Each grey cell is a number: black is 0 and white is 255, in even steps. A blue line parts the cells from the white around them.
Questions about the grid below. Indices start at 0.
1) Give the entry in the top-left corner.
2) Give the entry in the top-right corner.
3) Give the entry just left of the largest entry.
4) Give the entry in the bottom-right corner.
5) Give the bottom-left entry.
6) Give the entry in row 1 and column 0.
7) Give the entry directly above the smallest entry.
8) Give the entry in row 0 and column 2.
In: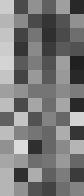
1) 204
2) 40
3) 145
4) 131
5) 181
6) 181
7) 82
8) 145

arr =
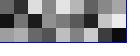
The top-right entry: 166
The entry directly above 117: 48
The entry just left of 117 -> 19
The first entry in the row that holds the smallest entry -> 158
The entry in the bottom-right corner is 11
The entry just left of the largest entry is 197
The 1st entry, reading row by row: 104
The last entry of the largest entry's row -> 235

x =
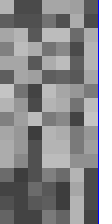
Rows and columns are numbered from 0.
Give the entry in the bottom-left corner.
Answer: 100
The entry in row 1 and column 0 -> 94
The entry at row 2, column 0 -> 166
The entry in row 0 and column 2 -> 74
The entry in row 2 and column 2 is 88
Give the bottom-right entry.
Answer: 67
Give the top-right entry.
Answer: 88
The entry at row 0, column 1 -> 74
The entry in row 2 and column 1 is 180
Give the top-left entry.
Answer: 180

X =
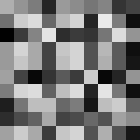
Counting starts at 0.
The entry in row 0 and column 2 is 124
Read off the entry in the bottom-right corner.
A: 22
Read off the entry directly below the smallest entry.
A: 154
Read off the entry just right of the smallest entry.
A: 59
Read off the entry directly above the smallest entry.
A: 112
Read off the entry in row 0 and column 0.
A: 175
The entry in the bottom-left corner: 161
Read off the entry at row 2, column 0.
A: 1
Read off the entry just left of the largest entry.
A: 37
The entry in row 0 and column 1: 148
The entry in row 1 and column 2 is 220
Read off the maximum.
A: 234
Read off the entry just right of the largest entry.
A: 124
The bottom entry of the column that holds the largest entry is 175
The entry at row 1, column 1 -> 204

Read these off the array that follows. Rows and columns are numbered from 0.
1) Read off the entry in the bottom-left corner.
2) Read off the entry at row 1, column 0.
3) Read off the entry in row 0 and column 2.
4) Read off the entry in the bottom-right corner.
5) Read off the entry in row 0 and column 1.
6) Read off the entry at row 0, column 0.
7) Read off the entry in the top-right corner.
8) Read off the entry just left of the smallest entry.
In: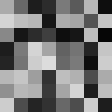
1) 205
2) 212
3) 29
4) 29
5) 104
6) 171
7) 14
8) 190

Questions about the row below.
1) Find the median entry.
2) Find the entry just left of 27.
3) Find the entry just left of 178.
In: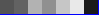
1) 144
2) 233
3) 98

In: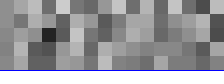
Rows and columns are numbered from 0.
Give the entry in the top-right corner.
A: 188
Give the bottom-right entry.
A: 130
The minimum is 35
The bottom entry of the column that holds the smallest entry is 97
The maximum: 204
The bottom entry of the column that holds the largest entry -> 158
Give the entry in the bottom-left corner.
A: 136
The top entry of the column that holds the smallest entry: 110
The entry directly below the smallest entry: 82
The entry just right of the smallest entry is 90
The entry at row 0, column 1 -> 166
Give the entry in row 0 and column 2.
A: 188
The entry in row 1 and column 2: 174
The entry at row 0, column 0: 143
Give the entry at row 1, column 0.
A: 143
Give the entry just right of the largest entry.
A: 118
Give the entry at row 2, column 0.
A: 136

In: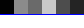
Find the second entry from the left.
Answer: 139
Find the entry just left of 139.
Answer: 2
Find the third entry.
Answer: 106

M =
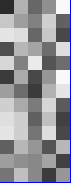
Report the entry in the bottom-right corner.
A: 150
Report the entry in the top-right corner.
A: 249
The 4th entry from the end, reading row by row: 191
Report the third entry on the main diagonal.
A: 103
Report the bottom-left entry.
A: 117
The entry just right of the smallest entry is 177
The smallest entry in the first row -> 44
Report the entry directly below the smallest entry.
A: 199
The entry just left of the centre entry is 109
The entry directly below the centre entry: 123
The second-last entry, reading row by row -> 59
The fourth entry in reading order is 143
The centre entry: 59

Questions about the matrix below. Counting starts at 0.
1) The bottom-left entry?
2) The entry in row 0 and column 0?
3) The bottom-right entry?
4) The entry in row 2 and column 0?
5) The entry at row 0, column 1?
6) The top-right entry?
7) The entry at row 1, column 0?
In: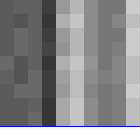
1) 91
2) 91
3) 189
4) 91
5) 97
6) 203
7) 91

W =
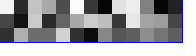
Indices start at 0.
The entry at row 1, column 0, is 70
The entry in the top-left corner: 243
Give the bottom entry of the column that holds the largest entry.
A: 50
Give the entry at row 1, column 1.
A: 19
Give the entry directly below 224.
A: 56
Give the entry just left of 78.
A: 169
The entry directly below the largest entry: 169
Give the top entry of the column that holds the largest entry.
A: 250
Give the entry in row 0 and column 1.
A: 42
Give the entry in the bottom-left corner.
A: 50
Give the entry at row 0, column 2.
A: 195
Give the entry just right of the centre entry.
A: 189
